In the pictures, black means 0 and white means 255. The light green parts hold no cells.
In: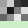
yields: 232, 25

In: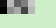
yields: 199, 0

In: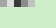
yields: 222, 58

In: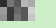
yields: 209, 45

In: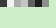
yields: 241, 29

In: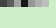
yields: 189, 23

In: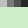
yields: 191, 38

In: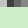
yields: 194, 64

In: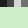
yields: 213, 30
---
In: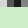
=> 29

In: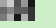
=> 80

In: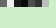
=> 26

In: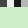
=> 26

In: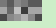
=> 136

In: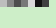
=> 78

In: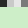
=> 230

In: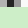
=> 153
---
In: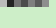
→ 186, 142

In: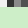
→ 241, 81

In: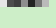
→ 230, 186

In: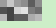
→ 156, 185

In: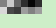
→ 129, 157

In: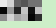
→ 235, 46

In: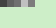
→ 66, 124
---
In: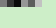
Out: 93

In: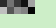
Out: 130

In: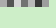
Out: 57

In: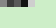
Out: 18

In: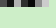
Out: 139

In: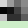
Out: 48

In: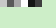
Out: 21

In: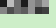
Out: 52
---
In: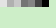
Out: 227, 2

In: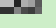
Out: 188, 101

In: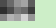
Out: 76, 149

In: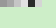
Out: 152, 213

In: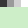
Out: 54, 254

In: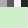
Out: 173, 36

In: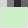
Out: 214, 102

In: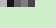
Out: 184, 71
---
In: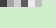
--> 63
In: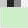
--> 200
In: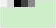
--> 243
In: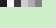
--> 30
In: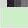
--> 216
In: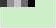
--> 53
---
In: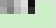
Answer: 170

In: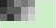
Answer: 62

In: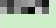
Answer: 177

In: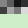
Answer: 62

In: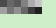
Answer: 160

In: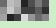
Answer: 149

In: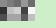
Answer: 50

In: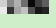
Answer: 234
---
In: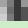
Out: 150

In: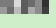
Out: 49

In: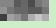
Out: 133

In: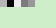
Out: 152

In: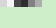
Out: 174

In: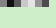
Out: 76

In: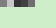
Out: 110
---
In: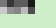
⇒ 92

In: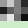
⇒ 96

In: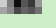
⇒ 85

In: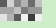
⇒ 123

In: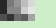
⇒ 135

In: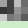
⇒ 66

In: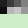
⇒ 59
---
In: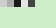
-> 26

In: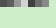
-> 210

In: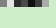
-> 74

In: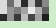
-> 162

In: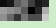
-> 90

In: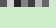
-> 129

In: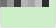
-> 179
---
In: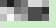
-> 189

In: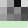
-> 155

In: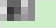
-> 185

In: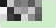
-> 214

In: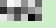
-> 232

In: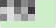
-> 135

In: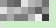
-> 139

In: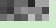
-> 108

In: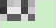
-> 203

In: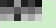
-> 166
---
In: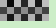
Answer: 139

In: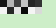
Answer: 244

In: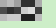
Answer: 220

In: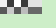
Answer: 104

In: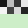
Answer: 218

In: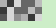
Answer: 188
